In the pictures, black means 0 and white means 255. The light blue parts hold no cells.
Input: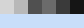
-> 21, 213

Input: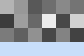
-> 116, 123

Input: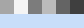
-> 63, 166

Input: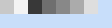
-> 222, 200

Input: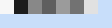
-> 225, 247

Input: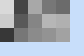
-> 107, 55
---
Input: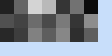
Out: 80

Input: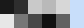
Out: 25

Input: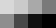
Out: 216

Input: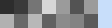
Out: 45

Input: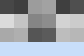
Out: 219

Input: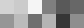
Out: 211

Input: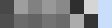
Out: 72

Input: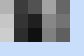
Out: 198
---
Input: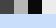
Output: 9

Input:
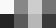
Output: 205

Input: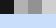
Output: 146

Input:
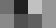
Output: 193

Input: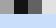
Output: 98

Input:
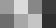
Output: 135

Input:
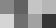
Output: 197
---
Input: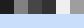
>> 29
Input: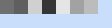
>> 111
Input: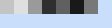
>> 196
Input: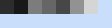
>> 44
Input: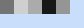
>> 116
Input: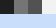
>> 31
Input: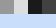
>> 152
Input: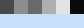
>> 73
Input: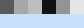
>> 90
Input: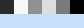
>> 42
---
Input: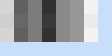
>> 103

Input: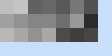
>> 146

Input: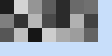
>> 51

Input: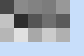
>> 45

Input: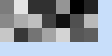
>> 172

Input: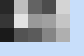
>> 227
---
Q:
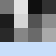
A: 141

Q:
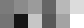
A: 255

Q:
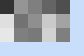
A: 163

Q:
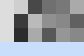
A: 96

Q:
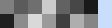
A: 133

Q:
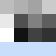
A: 94

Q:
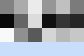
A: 38
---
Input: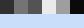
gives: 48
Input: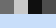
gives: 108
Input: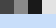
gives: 68
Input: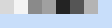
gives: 216
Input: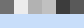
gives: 112
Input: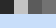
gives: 41
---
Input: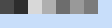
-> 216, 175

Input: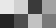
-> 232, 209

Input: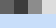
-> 221, 140

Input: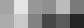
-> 228, 201

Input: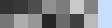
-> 201, 186

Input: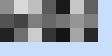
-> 217, 204

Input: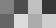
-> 220, 206
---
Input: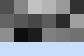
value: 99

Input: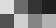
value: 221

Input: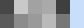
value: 71

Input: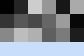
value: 52

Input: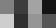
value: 129

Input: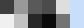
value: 62

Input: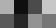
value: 176

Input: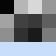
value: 163

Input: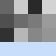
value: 79
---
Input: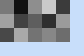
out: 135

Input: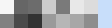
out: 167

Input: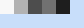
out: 113

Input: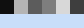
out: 216

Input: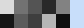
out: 182

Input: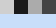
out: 171

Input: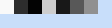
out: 88
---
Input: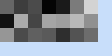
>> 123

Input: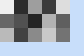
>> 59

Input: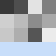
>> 227

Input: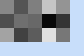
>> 197

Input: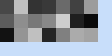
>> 65

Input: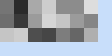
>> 140

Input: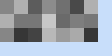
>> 73

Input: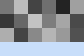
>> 35

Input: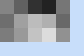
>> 34
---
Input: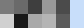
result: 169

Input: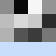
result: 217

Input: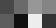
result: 16

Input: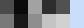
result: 142

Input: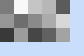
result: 138

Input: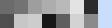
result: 94

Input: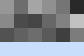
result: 103
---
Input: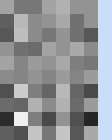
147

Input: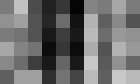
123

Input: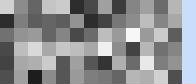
182

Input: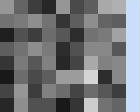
176

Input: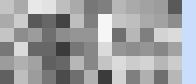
89
